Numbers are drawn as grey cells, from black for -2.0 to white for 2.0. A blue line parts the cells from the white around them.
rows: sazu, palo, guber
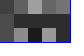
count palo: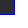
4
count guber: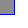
1

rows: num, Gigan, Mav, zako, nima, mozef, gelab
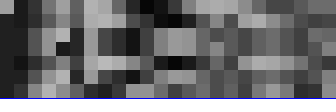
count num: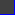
0
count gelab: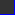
2
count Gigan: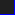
2

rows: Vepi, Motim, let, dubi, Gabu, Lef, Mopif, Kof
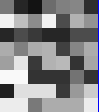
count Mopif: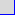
0
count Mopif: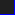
1
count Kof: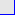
0
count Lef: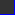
4
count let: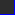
0
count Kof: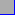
3
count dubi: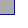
3

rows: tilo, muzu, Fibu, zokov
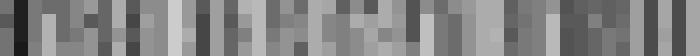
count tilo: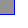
3
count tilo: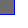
5
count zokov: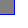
4
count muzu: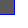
5

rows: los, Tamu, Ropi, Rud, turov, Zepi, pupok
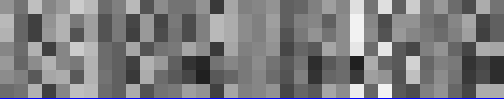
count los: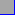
1
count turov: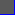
3
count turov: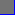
3
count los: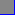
3
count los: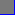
1
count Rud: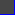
3

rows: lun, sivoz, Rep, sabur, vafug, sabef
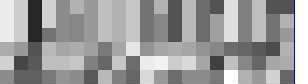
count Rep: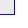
1
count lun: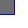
1
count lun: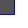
4

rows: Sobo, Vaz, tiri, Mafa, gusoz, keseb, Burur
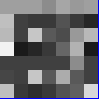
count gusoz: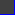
6
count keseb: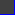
2
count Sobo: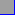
4
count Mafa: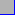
1
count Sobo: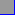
1
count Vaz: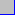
1
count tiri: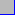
2

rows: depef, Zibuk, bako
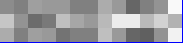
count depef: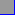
3
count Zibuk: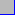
2
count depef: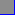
1
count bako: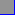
1
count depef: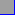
1

